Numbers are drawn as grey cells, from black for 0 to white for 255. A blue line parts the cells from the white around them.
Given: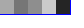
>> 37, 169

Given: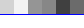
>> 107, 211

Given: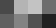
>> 110, 96

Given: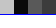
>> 60, 197

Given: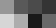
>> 52, 214

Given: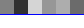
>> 107, 129

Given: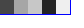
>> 239, 70
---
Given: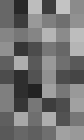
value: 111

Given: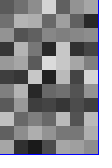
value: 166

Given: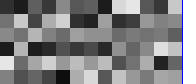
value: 122

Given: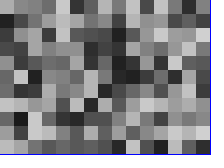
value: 187

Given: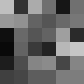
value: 93

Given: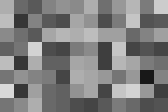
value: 105
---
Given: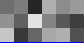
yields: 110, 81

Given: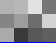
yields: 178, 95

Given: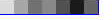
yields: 220, 101

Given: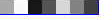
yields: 169, 64

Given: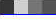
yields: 54, 84

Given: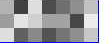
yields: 178, 200

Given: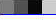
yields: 124, 205
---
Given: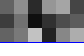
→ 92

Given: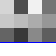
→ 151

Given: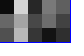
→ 66

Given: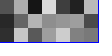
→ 74

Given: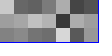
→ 158

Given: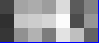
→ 151
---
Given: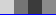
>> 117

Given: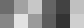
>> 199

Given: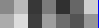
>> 185

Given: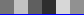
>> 145

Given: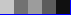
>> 114

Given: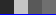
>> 89
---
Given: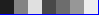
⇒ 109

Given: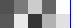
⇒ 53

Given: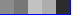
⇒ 194

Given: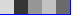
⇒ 150

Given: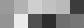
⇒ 46

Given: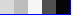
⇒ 246

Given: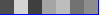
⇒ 189

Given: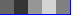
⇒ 150

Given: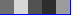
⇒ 82
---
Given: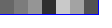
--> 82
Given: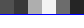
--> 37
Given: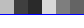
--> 100
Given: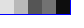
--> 13
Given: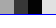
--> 225
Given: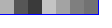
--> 114
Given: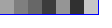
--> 198
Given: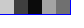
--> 112
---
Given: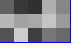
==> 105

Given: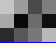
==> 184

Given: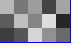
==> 106

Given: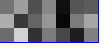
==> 129

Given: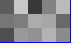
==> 139

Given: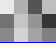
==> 128

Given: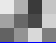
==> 126

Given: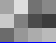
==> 186

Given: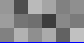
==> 193

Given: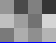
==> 180
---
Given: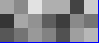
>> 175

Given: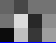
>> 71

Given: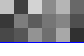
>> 139

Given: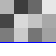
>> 61

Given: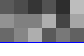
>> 82

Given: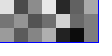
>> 40

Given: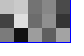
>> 115

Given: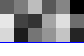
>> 88

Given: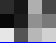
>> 22

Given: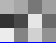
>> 167
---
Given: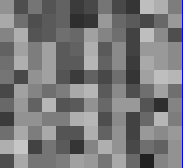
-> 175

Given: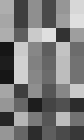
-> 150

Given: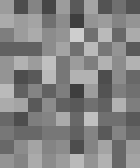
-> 112

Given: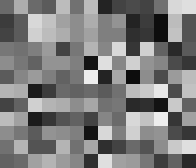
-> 216

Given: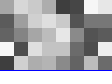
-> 246

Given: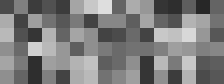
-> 39
